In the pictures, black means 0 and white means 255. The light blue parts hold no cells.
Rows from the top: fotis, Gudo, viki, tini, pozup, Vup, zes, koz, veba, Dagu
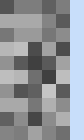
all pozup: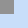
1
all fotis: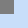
2 3 5
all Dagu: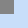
1 4
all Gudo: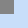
4
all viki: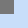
1 4
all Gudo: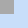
1 2 3
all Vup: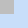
1 5

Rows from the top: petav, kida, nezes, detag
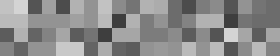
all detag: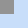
3 4 11 13 15
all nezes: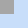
5 9 10 18 20
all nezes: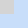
17
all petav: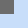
13 20
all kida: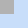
10 15 16

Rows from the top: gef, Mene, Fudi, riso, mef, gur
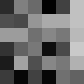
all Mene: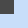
2
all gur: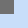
5
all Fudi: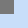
5
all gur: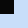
2 4

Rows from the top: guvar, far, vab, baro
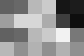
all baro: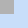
3 5
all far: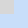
2 3

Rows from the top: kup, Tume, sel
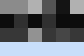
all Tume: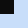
1 3 5 6
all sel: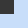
1 2 4 6
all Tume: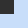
2 4
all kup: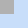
3 6
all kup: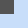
4
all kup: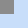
1 2
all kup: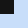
5

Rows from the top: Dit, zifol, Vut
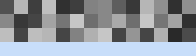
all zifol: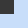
2
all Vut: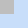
1 3

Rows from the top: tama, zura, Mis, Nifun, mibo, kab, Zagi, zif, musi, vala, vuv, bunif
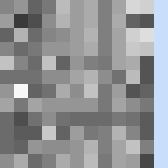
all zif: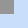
4 5 6 7
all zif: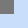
2 8 11
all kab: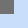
1 2 3 9
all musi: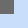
1 6 7 8
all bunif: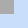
2 5
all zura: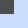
3

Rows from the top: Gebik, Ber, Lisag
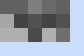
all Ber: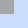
1
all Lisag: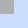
1 2 4
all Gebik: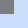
3
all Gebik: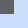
1 2 5
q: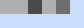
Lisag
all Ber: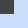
2 4

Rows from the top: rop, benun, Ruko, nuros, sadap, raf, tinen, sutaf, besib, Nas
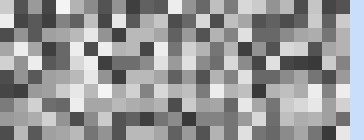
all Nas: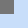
7 17 19 23
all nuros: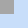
1 3 24
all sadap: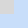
6 17
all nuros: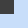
4 18
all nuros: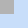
9 15 17 25
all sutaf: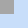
2 7 8 11 16 19
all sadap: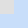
12 14 20

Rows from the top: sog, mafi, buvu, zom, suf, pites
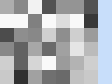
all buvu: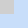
4 6
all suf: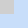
1 7
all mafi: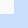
1 2 4 6
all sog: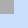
1

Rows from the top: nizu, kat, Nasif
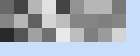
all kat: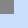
1 6 7 9
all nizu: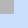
3 7 8

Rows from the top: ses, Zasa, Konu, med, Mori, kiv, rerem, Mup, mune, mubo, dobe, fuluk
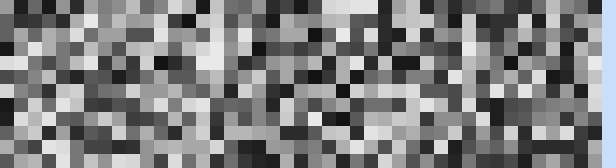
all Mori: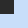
13 18 27 41
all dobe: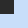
9 31 39 40 41
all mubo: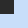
4 6 13 16 21 22 26 38
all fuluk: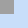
24 29
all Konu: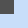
10 11 26 35 41

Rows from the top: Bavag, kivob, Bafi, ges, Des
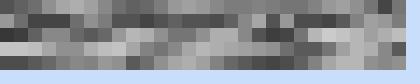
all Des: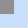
9 12 27 29
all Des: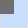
11
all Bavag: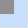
4 26
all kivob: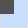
9 10 12 14 15 20
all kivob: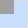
27
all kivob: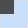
16 22 23

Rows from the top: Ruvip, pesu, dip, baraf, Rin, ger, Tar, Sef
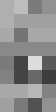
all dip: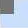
2
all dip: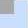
1 3 4
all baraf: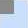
1 2 3 4
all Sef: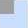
1
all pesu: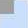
2 3 4
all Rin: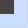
2
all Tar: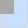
1 2

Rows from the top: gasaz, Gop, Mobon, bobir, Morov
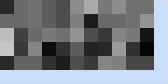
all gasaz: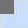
3 10 11
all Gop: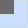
1 2 8 9
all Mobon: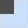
7

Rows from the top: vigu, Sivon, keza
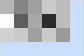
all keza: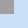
3
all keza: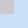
2 4

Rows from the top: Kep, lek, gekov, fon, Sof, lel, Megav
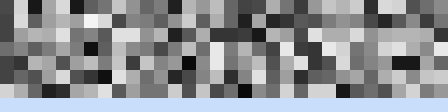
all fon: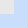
16 21 24 32
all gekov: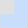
5 9 10 23
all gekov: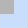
3 12 20 29 30
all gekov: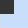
16 17 32
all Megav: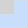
1 21 23 24 30

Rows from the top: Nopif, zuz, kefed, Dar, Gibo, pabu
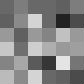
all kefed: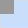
1 3 6
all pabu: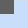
5
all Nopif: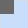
1 3 4
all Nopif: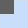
5

